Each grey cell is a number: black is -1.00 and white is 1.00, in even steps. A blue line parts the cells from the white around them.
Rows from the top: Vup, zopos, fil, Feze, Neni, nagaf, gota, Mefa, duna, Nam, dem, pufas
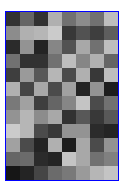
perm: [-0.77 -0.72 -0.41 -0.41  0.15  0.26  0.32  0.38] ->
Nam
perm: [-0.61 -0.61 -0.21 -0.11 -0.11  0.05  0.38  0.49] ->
Feze
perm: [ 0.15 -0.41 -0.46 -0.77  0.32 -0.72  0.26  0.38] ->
nagaf
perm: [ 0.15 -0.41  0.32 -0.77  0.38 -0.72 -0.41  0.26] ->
Nam

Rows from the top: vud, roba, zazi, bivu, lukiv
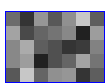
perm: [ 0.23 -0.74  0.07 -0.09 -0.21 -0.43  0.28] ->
roba
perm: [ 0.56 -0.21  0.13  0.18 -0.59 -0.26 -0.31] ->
lukiv
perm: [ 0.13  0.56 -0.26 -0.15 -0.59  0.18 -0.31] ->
vud
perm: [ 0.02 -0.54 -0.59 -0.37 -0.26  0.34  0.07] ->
zazi
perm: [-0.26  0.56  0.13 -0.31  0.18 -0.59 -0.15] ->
vud
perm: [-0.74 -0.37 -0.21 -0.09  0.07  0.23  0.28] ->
bivu

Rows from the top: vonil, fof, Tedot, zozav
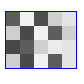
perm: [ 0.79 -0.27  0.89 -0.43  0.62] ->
zozav
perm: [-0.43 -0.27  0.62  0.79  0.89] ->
zozav

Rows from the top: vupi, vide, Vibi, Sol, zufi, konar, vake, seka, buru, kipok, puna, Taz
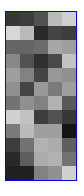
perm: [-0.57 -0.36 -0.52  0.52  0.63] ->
seka
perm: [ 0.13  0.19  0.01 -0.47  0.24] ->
zufi

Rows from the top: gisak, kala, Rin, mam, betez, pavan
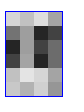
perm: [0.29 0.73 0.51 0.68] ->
gisak
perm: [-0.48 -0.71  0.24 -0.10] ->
kala
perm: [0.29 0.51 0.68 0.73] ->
gisak
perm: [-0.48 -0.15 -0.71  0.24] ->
Rin
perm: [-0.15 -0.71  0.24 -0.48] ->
Rin
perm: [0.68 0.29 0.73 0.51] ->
gisak

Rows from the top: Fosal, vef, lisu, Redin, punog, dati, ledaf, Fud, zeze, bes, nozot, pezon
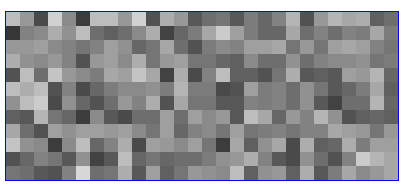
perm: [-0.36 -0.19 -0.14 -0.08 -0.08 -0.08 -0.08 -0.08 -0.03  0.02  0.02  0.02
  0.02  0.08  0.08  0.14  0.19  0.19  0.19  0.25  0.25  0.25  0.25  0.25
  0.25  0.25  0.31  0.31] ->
zeze
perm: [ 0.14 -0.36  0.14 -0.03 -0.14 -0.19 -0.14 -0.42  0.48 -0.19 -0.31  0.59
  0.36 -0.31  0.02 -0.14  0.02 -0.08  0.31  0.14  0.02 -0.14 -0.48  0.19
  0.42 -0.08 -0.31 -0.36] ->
ledaf

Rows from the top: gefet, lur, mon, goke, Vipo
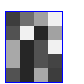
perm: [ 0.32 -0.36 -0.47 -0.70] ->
goke
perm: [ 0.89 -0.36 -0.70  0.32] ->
mon

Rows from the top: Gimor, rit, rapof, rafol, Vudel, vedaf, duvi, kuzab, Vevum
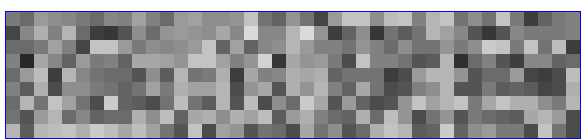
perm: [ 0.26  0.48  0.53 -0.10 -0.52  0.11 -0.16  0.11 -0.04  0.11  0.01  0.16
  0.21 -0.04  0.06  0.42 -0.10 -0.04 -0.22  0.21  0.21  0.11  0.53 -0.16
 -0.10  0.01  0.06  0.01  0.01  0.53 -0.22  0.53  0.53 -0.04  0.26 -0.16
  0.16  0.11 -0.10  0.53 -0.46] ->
Gimor
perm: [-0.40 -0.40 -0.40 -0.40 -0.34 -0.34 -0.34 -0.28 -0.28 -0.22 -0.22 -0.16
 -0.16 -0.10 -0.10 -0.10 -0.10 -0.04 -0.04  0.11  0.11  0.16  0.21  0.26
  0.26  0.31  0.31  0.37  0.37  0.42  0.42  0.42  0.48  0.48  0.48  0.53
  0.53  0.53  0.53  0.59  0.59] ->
Vevum
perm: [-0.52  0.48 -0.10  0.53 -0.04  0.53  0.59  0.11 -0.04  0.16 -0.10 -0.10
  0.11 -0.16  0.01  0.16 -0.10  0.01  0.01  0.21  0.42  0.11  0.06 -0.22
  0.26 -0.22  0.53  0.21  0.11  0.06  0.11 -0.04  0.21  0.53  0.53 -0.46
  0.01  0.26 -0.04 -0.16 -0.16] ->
rapof
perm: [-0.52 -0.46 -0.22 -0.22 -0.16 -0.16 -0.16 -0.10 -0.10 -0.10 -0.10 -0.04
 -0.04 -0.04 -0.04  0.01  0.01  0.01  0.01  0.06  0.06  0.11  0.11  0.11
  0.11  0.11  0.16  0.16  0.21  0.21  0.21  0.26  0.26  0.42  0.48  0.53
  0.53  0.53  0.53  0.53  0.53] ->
Gimor
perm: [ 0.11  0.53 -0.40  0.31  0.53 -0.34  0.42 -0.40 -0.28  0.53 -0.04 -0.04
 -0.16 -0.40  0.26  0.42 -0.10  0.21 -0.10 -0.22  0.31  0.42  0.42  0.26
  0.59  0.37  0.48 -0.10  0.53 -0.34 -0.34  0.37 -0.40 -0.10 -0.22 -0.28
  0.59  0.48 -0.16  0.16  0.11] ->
duvi
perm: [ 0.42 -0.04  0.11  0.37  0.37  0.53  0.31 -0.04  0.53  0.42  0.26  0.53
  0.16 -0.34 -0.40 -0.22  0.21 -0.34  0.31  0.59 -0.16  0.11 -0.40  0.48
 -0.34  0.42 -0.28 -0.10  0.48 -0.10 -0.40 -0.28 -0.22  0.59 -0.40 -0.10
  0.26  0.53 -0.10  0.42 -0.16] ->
duvi

